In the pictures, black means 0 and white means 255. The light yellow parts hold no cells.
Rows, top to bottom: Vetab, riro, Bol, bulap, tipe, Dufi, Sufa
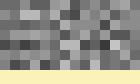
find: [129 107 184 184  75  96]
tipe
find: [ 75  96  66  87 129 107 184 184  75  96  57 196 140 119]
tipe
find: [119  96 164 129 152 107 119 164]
Dufi

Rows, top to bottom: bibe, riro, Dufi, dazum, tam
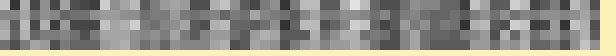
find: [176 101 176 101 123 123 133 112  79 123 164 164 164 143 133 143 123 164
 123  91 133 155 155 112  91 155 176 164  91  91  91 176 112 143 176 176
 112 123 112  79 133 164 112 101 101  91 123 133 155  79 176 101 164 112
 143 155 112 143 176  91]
dazum
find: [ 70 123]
bibe
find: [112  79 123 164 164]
dazum
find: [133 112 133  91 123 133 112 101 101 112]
riro
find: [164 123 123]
riro

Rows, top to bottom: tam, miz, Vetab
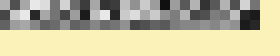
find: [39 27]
miz
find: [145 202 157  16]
tam
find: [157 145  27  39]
Vetab
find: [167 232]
tam

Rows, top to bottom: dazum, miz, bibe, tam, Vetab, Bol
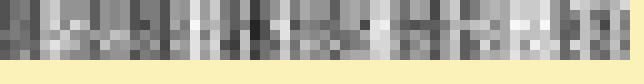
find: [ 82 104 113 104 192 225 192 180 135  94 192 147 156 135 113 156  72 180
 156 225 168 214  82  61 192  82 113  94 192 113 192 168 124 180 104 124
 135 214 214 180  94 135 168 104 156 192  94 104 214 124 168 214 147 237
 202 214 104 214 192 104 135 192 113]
Vetab
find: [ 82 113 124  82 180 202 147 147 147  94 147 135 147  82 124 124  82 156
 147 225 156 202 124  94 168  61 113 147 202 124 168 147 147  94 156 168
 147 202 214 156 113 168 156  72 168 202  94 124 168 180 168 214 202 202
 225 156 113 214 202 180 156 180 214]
dazum
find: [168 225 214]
tam
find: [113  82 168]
tam
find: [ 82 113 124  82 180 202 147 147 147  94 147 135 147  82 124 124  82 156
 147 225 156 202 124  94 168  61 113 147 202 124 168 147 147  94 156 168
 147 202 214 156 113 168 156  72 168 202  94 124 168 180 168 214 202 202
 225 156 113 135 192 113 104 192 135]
miz

